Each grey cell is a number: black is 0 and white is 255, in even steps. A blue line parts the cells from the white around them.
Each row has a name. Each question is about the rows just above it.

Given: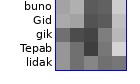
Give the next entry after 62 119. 212
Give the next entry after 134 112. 119
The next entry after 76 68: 126
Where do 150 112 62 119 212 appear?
Tepab
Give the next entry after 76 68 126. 184
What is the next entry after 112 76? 68

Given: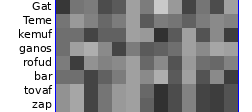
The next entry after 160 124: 201
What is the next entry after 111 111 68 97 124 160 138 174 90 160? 83
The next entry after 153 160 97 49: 76
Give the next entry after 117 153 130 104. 124
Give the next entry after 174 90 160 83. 138
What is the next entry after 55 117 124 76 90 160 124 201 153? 68
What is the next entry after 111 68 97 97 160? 153

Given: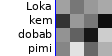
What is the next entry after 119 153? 169
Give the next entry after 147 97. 22
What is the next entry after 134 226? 104

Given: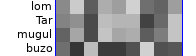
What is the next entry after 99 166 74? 196
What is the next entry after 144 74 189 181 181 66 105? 196

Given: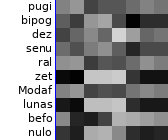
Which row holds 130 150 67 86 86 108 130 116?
pugi
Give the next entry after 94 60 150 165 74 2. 45
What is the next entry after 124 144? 94
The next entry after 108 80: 124
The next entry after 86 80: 108
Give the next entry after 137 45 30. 37

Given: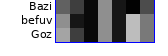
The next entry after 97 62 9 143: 22
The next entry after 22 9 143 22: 189
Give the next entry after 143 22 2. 76
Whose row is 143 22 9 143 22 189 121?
befuv
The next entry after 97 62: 9

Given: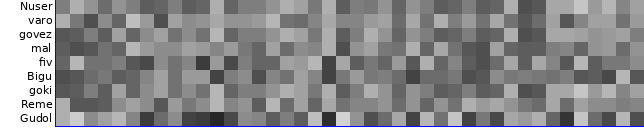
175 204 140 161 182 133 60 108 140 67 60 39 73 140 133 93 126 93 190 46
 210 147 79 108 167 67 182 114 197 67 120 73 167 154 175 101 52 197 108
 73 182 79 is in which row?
Gudol
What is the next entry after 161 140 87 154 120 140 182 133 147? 93
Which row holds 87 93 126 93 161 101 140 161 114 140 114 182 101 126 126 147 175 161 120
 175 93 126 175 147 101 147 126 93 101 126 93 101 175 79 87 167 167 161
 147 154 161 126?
govez
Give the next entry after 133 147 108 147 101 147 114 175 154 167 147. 120
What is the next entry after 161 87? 133
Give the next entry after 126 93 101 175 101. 126

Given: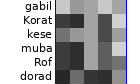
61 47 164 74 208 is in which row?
Korat
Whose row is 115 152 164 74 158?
kese

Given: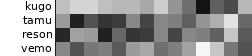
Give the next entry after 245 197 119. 82
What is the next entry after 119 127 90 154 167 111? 127
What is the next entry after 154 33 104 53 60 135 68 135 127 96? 197
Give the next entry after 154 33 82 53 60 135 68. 135

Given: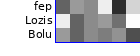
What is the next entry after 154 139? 238
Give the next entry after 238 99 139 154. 112
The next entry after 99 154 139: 238
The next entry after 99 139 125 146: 79
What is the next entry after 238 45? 212
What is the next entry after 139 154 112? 252

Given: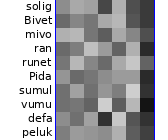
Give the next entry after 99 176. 42
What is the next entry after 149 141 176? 93
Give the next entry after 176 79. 58
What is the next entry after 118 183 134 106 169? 198

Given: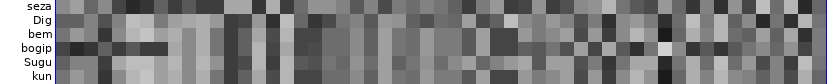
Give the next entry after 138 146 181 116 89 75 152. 103
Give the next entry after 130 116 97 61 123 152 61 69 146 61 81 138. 146
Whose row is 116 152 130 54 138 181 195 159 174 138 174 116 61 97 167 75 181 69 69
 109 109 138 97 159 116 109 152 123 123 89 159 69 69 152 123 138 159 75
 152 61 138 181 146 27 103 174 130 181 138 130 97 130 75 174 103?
kun
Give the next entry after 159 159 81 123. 54
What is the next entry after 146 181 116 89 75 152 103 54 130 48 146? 69
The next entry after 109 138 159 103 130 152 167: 89
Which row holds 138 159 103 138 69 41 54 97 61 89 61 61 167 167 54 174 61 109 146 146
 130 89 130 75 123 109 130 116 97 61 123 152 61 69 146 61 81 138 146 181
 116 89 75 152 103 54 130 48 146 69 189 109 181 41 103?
seza

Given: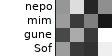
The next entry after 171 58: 255
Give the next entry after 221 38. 143
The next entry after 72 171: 58
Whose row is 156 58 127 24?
mim
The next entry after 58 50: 239

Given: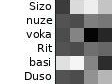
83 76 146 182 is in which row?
Duso
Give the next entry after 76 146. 182
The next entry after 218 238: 196
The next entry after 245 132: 44

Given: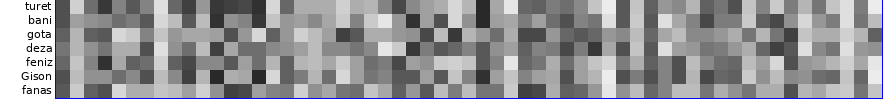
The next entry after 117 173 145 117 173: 173
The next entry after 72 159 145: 202

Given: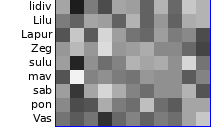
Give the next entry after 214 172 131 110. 144
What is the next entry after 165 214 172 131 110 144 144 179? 84
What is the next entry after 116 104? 158
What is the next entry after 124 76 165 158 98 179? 104
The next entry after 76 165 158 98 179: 104

